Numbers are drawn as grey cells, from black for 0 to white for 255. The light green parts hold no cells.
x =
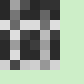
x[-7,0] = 39
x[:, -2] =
[49, 102, 111, 187, 156, 182, 151]
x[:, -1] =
[50, 40, 222, 59, 41, 43, 211]
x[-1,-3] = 207
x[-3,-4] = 43
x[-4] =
[53, 222, 68, 47, 187, 59]
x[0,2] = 80
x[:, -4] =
[80, 44, 219, 68, 43, 44, 198]
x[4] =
[42, 156, 43, 61, 156, 41]

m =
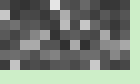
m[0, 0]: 84
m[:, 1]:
[57, 54, 113, 69, 82, 110, 195]
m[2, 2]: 83
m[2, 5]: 60
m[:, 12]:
[68, 85, 76, 95, 168, 95, 71]
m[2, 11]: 56
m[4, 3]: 170
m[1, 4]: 57
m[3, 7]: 93
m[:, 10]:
[54, 88, 74, 169, 139, 84, 83]
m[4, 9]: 90
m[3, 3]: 133
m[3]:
[89, 69, 92, 133, 166, 51, 85, 93, 79, 72, 169, 65, 95]
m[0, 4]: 73
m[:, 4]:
[73, 57, 69, 166, 83, 118, 68]
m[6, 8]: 91
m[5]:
[106, 110, 102, 82, 118, 130, 94, 95, 110, 110, 84, 135, 95]
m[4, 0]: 64
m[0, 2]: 51
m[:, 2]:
[51, 73, 83, 92, 168, 102, 69]
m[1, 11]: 70

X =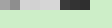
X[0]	163
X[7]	51
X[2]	212
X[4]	214

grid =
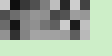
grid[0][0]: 202
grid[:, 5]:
[190, 71, 96, 161]
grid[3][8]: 185
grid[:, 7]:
[206, 157, 27, 94]
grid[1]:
[78, 109, 130, 149, 144, 71, 83, 157, 151]
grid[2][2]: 135
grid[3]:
[146, 49, 132, 164, 162, 161, 158, 94, 185]

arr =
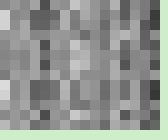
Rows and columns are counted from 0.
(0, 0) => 137
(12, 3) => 111
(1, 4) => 95
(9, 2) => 159
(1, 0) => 210
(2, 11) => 157
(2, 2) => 167
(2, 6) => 175
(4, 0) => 137
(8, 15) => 63
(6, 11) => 170
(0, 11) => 177
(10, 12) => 174
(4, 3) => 163
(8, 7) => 123
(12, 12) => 150
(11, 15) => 86
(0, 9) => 149
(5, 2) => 132
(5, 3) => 163
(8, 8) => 155
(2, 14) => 88
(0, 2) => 137
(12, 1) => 151
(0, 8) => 172
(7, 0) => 124
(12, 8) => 127
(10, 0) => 172
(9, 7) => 119
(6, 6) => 143
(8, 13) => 160
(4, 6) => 145

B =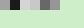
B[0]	163
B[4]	104
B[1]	26

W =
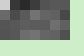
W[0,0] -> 208
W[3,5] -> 98
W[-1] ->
[83, 87, 109, 115, 101, 98, 80]
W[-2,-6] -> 88
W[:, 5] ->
[88, 97, 111, 98]
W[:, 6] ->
[87, 72, 96, 80]
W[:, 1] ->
[55, 75, 88, 87]
